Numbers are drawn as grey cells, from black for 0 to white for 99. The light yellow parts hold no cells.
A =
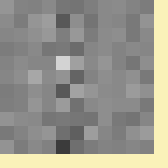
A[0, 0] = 58
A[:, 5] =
[45, 55, 59, 42, 62, 39, 63, 44, 46, 37, 43]
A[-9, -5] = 48
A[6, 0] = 48
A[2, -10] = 53
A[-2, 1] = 51
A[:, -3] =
[54, 52, 55, 51, 51, 53, 53, 54, 47, 48, 50]
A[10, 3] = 50
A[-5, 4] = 34
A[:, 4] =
[46, 34, 49, 47, 82, 57, 34, 60, 47, 43, 23]
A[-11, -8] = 53
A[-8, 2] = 53
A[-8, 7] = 54
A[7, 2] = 58
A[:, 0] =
[58, 54, 52, 48, 51, 52, 48, 49, 57, 47, 57]
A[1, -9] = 58
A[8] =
[57, 54, 53, 46, 47, 46, 45, 55, 47, 45, 52]
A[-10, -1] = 57
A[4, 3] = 52
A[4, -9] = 52
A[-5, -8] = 52
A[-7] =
[51, 54, 52, 52, 82, 62, 53, 58, 51, 46, 55]

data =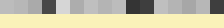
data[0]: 73
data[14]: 71
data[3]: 28
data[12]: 70
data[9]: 20

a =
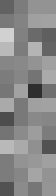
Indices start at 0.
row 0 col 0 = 38
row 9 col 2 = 61
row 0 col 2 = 57
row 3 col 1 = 48
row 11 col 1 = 57
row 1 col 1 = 51
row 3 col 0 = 72
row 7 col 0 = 66
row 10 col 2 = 56
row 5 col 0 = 48
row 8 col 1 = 47
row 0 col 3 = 57
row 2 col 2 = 41
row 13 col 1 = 54
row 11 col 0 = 48
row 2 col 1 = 50

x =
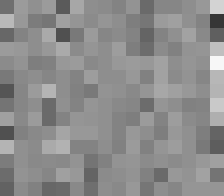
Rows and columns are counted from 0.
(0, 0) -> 43
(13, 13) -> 58
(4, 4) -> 59
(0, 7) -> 54
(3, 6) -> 58
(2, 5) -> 47
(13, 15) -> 58
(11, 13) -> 56
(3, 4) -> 66
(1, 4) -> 62
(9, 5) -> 59
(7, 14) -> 51
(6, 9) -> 53
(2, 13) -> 63
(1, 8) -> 55
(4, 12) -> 55
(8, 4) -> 51
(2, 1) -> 51
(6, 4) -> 55
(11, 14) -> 59
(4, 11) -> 63
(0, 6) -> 55
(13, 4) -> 41
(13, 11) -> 55
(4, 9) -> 60
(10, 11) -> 58
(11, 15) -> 62
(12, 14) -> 63
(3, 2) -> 55
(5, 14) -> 52
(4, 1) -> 57
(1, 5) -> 58
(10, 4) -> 69
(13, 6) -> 43
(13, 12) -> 52
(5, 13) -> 57
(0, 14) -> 59
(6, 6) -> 47

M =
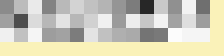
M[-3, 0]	54
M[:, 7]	[70, 93, 75]
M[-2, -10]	71
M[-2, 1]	30
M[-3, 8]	58
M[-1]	[93, 75, 95, 61, 63, 48, 88, 75, 68, 66, 45, 47, 98, 95, 95]
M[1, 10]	77
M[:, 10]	[15, 77, 45]

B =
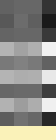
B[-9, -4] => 38
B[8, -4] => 36
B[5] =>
[70, 67, 68, 90]
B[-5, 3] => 38
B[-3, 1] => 41
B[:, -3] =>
[40, 42, 40, 63, 50, 67, 41, 61, 44]
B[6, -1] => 24
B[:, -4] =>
[38, 34, 39, 70, 47, 70, 40, 69, 36]
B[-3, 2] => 41
